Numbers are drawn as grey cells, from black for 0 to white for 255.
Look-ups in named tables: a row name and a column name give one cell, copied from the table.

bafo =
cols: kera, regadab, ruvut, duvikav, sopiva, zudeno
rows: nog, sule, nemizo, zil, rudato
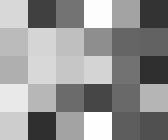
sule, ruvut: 191
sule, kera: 187
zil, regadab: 183
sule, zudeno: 98
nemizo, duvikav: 212
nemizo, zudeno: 47
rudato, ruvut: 163
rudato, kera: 205
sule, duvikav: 142
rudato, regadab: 47
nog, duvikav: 253
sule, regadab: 213
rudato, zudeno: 80
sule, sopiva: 101
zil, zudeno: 181
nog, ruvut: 115
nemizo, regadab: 216
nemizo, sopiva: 114
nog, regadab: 64

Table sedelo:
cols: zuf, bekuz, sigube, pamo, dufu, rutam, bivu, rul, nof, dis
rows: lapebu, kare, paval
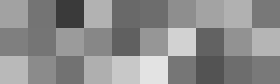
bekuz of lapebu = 116
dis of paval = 121
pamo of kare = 135
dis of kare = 181
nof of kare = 146
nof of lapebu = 177
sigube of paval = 114
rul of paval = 83
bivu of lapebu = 142
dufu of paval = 200
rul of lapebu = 163
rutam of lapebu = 109
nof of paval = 109
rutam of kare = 150
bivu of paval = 118
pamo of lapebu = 178
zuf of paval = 185
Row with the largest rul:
lapebu

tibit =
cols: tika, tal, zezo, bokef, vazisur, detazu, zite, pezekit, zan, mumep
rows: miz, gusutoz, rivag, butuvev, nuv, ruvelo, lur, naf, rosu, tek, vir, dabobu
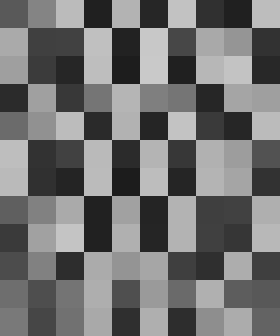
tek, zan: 173
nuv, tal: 145
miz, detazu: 38
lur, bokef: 187
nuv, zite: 195
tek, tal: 129
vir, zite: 106
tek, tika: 76
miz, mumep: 189
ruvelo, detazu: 180
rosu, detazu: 37
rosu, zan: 54
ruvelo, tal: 50
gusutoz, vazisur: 34
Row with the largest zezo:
rosu

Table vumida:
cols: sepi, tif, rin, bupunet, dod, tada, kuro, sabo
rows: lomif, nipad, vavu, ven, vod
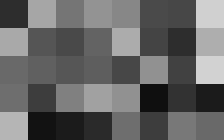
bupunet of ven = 161
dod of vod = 110
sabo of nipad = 174
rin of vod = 27
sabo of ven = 27
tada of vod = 61
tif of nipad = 85

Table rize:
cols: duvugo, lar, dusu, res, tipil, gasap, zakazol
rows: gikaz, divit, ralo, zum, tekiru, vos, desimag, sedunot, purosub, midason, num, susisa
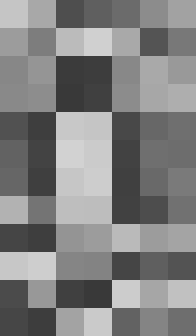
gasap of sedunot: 77
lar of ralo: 149
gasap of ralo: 169
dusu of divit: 187
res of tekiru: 197
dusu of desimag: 198
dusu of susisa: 163
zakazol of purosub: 164
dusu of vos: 210
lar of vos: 67
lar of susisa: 61
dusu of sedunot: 190
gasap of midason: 95
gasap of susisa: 132
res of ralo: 61
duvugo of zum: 137
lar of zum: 141

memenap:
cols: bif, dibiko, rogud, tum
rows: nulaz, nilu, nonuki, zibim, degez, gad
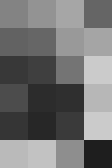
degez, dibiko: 39
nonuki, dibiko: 63
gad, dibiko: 194
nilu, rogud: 153
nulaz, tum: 101
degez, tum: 203
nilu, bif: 98
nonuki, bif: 56
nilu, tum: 165
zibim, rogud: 47
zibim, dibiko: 44

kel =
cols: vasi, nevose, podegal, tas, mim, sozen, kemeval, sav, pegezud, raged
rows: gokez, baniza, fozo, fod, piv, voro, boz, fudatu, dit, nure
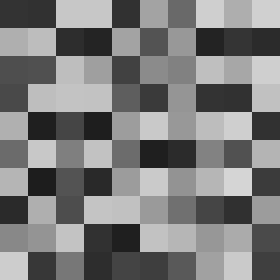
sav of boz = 182
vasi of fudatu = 42
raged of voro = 180
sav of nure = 161
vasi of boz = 181
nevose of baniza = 189
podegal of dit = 195

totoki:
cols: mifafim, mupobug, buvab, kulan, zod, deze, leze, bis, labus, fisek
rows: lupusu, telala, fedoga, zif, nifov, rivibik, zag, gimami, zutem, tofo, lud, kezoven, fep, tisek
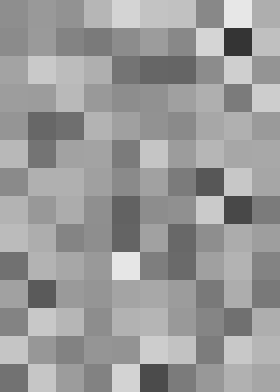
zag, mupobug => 176
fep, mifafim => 197
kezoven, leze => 153
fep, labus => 200
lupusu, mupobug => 153
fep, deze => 205
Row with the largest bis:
telala

